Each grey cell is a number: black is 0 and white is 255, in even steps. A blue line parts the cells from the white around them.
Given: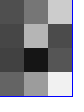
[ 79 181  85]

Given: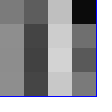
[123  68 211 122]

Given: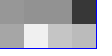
[151 240]

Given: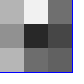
[180  40  97]

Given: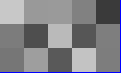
[200  78  89]

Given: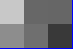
[200 111]

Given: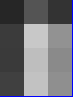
[ 38 200 138]
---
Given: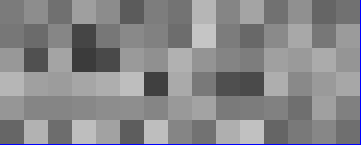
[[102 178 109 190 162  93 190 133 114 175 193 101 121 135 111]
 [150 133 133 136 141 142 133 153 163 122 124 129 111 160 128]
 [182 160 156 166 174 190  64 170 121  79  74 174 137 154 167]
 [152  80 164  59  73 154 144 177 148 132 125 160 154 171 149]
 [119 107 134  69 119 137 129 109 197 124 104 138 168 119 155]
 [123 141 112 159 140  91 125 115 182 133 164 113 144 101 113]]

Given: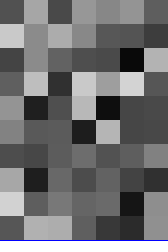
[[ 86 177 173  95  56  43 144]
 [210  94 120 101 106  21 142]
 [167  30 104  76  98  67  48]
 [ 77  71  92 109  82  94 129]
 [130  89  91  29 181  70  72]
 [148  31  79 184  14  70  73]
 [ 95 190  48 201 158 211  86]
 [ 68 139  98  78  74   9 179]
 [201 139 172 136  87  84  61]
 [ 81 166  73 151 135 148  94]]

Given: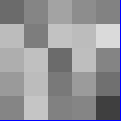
[[133 197 129 133  63]
 [154 188 121 155 112]
 [174 192 107 190 132]
 [188 125 194 188 218]
 [107 133 163 141 130]]

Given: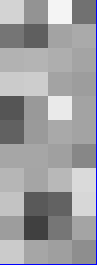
[[203 166 159 142]
 [157  64 118 164]
 [195  89  98 215]
 [182 165 184 218]
 [166 166 160 135]
 [ 97 154 169 163]
 [ 85 153 234 163]
 [203 205 163 157]
 [178 180 174 164]
 [117  95 163 170]
 [211 147 244 113]]

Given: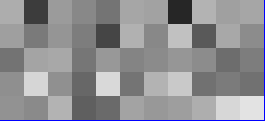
[[146 138 179  95 106 163 152 158 174 215 227]
 [143 214 144 103 217 116 179 201 113 123 113]
 [115 164 168 118 152 132 139 150 140 109 125]
 [159 122 149 125  69 177 136 193  89 168 140]
 [173  60 155 136 116 166 162  38 179 160 166]]

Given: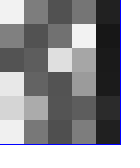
[[240 120  79 125  32]
 [213 171  84  93  43]
 [232  99  83 155  27]
 [ 83  93 223 166  26]
 [128  82 113 242  23]
 [242 125  81 117  33]]

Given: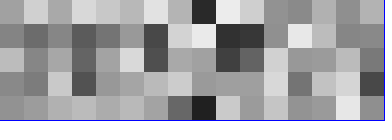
[[146 156 177 187 172 185 163 103  32 202 155 197 147 154 231 143]
 [137 124 201  82 152 165 186 204 154 159 159 216 116 194 213  72]
 [188 134 167 100 163 217  79 169 161  64  99 209 152 155 187 121]
 [132 108 134  91 116 153  72 211 234  49  55 144 232 188 134 137]
 [161 208 169 216 200 184 226 180  41 236 207 146 138 177 143 179]]

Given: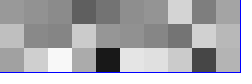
[[161 207 248 171  24 229 224 203  70 180]
 [191 137 133 203 150 145 134 116 209 184]
 [153 146 139  95 115 142 148 212 126 164]]

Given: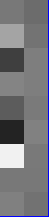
[[128 114]
 [120 120]
 [241 121]
 [ 35 129]
 [ 92 122]
 [132 126]
 [ 63 126]
 [164 115]
 [120 108]]
